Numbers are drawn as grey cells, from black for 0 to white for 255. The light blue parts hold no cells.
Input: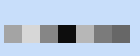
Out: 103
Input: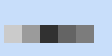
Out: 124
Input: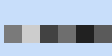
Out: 90
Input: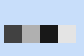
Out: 228
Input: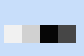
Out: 70
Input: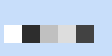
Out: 66
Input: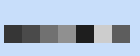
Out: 93
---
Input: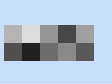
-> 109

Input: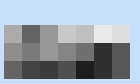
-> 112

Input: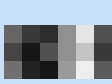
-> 144

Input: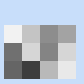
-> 214

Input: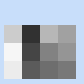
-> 69

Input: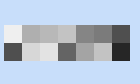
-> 164

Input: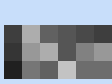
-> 85

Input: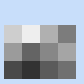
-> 100

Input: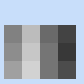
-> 199

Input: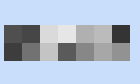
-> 135
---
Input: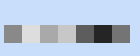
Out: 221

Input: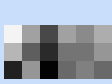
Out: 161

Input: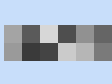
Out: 90

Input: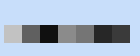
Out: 96

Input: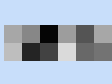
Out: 135

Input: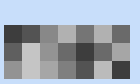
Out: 83

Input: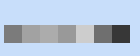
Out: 162

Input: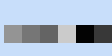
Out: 118

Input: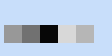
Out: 113

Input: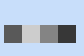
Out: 205
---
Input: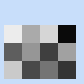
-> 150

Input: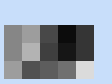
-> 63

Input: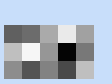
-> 150

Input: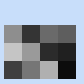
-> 154

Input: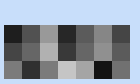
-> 102

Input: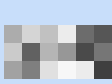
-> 151

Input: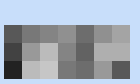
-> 98

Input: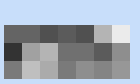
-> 112

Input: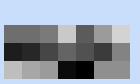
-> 81
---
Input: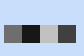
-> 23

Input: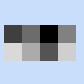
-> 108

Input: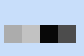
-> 194

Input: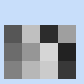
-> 192

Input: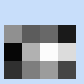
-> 92

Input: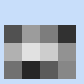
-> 156

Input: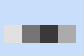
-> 117
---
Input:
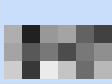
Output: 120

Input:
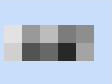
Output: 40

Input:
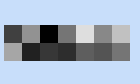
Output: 84

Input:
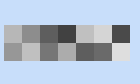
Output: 106

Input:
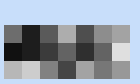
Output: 99

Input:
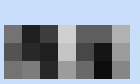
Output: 21

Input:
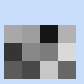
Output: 124

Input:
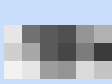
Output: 124
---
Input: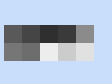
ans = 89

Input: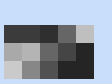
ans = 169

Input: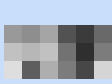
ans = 193

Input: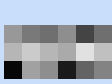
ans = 182

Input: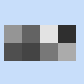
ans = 149

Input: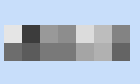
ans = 229

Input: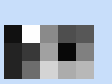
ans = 35

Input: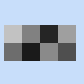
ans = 194
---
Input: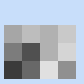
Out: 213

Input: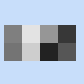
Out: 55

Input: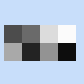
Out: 251

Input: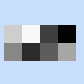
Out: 3

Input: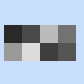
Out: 114

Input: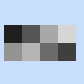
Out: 214

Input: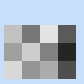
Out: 37

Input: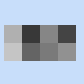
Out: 68

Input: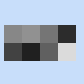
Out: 44
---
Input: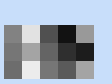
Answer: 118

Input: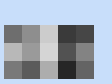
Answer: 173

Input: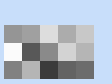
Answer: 59

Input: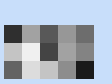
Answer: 196

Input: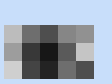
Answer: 35

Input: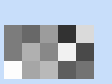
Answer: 185

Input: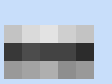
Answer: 175
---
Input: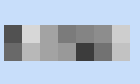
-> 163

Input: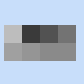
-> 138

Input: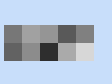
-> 46

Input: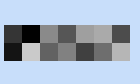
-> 98

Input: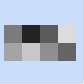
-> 143

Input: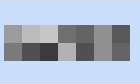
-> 59

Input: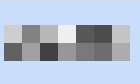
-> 65

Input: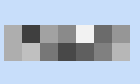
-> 119
